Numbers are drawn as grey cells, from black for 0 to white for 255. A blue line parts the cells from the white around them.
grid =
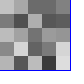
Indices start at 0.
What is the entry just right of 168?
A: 107
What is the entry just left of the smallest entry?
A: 188
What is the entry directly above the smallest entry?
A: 123
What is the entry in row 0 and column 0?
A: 194
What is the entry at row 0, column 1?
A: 168
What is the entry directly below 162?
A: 213
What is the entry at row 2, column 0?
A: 188

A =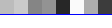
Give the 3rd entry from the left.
133
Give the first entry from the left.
188
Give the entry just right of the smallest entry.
250
